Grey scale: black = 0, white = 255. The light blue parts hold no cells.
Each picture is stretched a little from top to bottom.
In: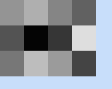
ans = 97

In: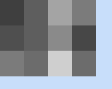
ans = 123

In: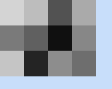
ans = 170

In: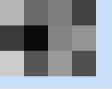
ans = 66

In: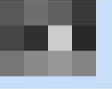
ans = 56

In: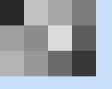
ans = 125

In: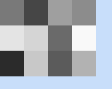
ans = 140

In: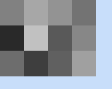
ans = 115
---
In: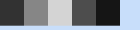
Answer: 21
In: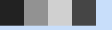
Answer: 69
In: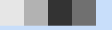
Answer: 112
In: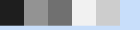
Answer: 205
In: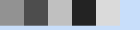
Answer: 218
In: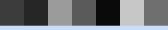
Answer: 111
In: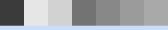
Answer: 169
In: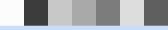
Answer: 95
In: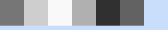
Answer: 98
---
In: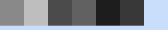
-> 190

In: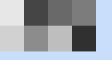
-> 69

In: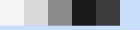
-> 218

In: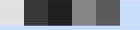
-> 57

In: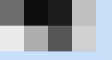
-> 15

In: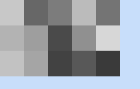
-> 103

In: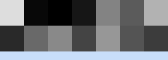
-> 8

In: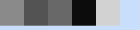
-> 83
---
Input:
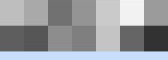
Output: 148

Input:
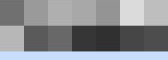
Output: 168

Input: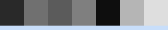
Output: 127

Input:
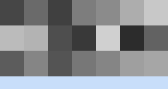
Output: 125

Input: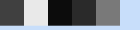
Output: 42

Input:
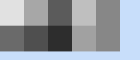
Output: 191
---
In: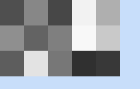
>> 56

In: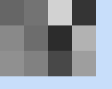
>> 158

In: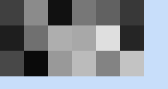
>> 195

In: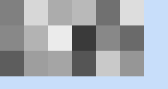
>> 150

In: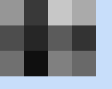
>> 105

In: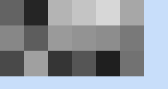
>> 114

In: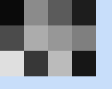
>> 22

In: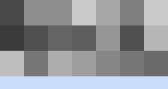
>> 106

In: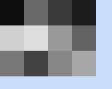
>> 167
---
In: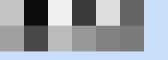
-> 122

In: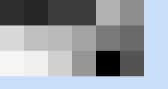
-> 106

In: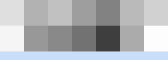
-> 253

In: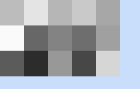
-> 160

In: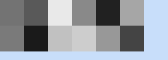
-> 68

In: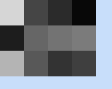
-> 123

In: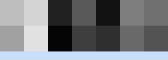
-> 83

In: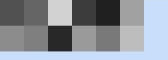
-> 189
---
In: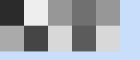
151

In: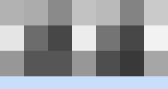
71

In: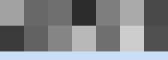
111

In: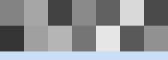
66

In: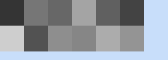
103

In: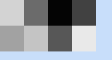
4

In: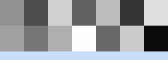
209

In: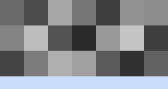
83
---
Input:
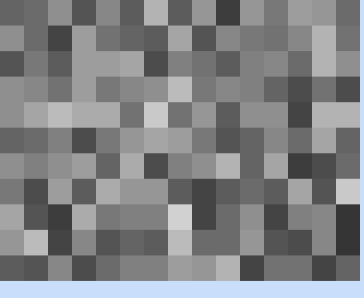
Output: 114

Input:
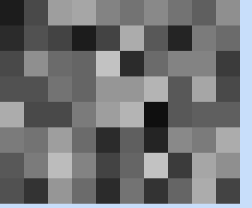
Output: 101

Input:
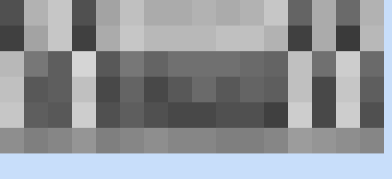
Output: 149

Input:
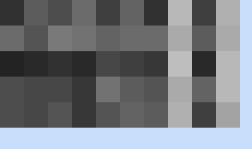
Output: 176

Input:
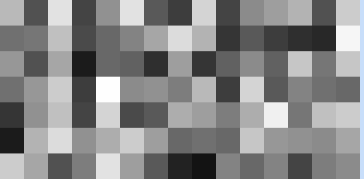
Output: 68

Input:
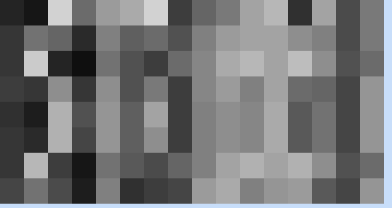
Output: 89

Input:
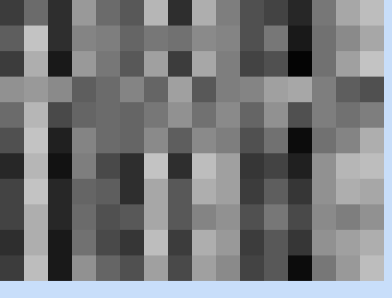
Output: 119
